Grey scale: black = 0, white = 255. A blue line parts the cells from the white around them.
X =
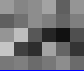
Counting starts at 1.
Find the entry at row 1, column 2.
133
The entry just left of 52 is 101
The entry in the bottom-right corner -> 107
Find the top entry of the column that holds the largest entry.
155
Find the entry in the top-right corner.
149
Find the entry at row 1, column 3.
141
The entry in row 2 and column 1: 95
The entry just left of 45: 64

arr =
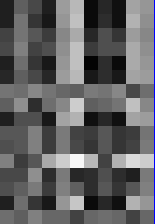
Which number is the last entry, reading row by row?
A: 103
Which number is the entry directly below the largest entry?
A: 39
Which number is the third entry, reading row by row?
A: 72
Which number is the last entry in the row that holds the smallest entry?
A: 150
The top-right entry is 150
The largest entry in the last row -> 128
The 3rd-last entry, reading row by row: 103
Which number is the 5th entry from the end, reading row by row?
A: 103
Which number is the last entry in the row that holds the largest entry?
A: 205
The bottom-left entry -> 110
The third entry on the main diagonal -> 87
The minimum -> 3
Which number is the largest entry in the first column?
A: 128
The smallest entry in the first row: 10
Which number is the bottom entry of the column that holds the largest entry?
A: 66
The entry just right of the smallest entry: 45
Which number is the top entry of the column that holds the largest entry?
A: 184
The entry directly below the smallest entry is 24
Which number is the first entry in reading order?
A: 31
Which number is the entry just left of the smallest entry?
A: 192
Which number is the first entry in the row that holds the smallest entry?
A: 31
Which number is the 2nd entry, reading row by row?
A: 95
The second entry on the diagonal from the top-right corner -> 178
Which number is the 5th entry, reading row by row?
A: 156
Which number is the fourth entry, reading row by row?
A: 31

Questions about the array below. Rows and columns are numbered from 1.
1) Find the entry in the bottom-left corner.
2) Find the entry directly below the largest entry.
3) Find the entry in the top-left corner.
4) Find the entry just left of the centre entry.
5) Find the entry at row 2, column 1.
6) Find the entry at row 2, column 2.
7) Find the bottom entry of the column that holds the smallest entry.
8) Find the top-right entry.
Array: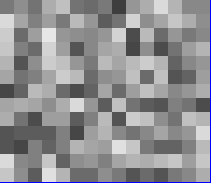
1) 198
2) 211
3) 121
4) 99
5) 218
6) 165
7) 121
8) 136

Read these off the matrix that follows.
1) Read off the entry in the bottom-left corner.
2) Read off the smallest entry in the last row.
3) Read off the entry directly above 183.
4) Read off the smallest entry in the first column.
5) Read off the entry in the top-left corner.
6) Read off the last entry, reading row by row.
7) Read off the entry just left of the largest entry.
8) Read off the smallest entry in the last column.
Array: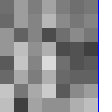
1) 190
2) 63
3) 163
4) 90
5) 111
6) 190
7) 132
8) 63
